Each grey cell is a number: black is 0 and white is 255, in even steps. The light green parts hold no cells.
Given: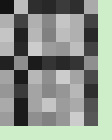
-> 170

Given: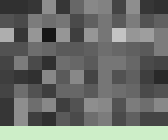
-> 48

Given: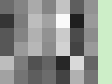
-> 146

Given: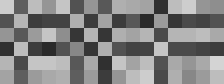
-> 142

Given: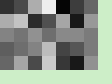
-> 102

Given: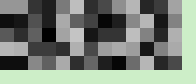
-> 163

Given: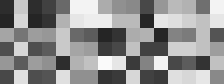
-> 243

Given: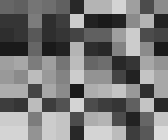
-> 139

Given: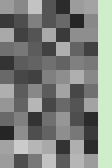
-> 163
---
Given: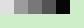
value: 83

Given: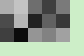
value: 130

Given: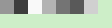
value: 89

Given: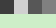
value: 87

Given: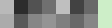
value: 104

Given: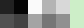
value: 118

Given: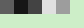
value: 224
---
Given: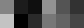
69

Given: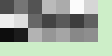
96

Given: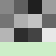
102

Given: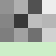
182

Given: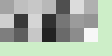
148

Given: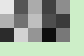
58
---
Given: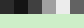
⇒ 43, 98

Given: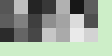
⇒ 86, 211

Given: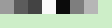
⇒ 155, 182

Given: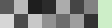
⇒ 89, 50

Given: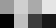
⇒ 155, 25

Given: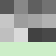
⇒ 87, 72

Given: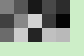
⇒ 128, 185
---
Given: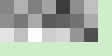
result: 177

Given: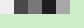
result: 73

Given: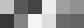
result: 88

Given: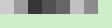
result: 155

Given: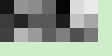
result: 148

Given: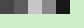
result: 93
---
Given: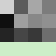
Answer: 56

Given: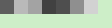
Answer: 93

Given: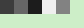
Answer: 102

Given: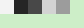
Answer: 156

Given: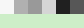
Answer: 153

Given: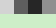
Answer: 143

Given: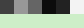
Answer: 64

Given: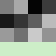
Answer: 53

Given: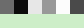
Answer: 108
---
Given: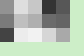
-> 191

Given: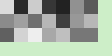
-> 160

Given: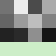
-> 155

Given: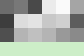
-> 220

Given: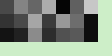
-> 73

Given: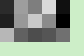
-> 152

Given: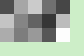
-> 133

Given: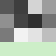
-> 68

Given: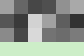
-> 58
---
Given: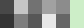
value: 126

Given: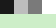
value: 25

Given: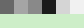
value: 137

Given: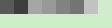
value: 153

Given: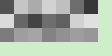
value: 131

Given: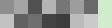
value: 67

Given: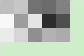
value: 214

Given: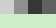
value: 207
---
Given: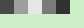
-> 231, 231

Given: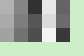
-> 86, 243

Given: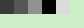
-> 145, 219

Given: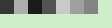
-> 83, 201

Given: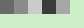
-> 203, 203

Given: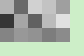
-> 97, 225

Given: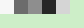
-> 142, 247

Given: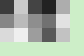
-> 142, 239

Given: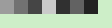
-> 202, 202
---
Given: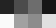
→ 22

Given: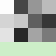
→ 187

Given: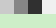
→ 240

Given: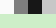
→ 199

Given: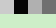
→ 112

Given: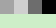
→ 2

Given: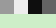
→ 99
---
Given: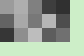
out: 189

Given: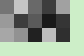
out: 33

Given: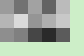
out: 70

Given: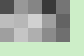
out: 175

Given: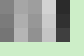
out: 145

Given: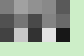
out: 50
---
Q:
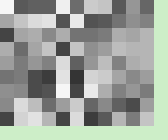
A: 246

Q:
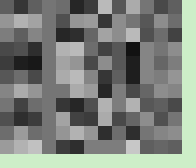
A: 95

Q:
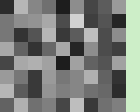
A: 44

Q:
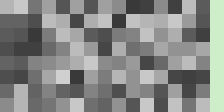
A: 181

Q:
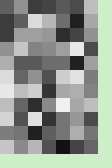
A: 95
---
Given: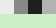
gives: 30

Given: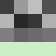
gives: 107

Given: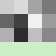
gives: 191

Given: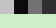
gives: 114

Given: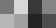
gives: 35

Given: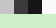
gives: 22

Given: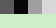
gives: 159
